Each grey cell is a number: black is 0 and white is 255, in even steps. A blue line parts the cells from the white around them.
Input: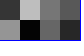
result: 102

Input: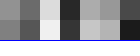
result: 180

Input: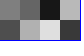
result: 223

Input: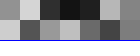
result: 68

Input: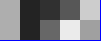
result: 235

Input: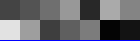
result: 4

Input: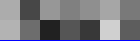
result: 208

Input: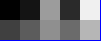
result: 107
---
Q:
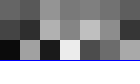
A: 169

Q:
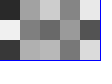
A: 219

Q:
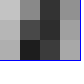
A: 168

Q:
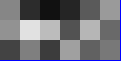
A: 120

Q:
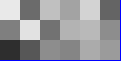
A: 155

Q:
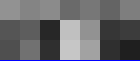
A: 31

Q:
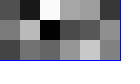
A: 130

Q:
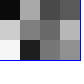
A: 144
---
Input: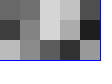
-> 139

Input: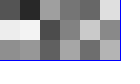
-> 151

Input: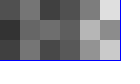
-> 117

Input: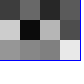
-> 135

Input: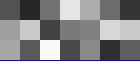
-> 89

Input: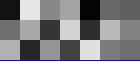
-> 38

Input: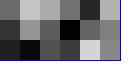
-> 10

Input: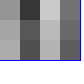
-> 79

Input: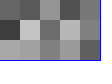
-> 161

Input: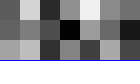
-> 189
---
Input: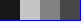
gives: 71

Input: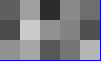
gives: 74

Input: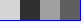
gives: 94

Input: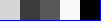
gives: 59

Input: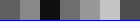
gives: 76

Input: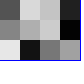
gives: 18

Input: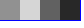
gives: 97

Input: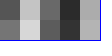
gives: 51

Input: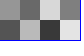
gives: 84

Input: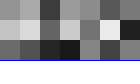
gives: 32
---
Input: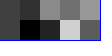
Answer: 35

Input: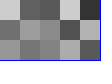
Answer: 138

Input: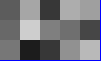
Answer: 127

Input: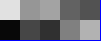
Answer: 48

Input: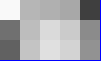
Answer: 218

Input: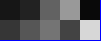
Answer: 116

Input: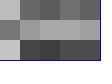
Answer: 168

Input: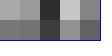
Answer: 61
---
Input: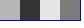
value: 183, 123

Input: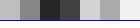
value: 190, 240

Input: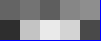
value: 100, 73

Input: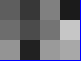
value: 94, 168

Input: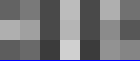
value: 99, 133

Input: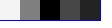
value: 244, 35

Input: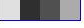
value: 224, 171
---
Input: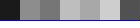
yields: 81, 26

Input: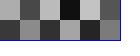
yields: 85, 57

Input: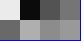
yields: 117, 105

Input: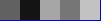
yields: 194, 97

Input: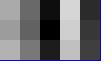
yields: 43, 178

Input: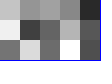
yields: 41, 116

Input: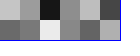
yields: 70, 106
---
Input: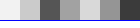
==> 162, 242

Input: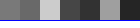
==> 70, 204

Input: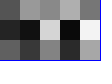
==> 213, 243

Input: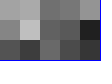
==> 97, 191

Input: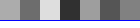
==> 48, 222

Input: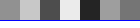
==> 235, 235

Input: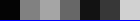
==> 103, 209
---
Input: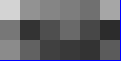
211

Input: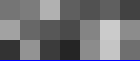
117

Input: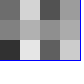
109

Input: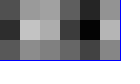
80

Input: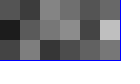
84

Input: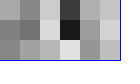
169
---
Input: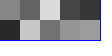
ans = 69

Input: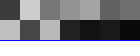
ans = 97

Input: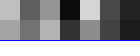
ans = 73

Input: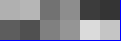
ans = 60

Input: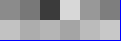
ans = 152

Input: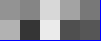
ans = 163

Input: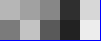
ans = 47

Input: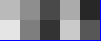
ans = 171
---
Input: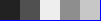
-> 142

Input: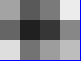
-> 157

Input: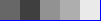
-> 174

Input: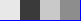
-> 201

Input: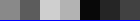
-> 37

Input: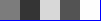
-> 83

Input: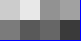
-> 102
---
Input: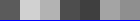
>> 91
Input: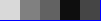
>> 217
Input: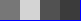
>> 119
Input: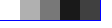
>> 255
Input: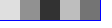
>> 223
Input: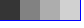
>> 53
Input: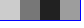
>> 204
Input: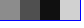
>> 140
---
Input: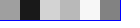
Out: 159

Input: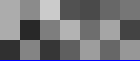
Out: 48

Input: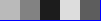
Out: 186

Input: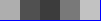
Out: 174

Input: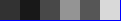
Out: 50

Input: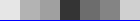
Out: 230

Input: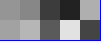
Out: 162
